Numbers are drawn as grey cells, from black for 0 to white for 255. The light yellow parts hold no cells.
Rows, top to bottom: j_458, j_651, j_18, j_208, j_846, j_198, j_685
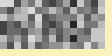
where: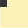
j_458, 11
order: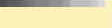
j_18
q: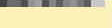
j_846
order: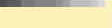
j_651
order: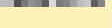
j_651
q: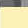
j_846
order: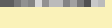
j_685

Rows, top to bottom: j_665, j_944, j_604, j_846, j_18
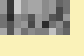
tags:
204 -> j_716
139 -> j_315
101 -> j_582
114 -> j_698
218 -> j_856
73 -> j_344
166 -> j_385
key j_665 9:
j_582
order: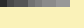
j_604

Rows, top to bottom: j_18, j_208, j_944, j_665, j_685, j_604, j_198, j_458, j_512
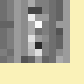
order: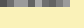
j_512
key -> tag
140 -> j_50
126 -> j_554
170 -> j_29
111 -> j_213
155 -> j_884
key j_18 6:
j_554
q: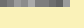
j_18
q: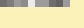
j_944
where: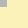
j_458, 5
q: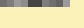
j_208

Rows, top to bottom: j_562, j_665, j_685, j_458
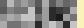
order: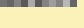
j_562
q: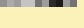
j_685
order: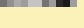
j_685
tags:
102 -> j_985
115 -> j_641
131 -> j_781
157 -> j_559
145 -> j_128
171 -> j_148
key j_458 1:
j_148
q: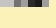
j_685

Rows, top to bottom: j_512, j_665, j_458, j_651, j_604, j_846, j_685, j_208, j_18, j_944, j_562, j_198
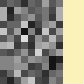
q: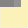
j_944
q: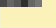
j_562
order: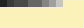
j_651
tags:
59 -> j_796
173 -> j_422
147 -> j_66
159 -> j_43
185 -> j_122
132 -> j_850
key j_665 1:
j_422
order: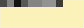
j_944

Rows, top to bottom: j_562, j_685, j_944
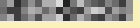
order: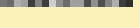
j_944
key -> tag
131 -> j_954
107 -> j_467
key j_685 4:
j_954

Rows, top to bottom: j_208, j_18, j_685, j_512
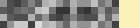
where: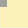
j_18, 11
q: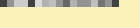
j_512
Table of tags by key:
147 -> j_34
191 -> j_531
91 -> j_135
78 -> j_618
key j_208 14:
j_531
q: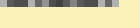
j_685
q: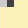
j_512

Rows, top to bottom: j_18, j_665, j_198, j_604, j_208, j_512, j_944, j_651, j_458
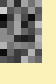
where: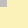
j_604, 6
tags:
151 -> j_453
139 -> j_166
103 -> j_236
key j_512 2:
j_166

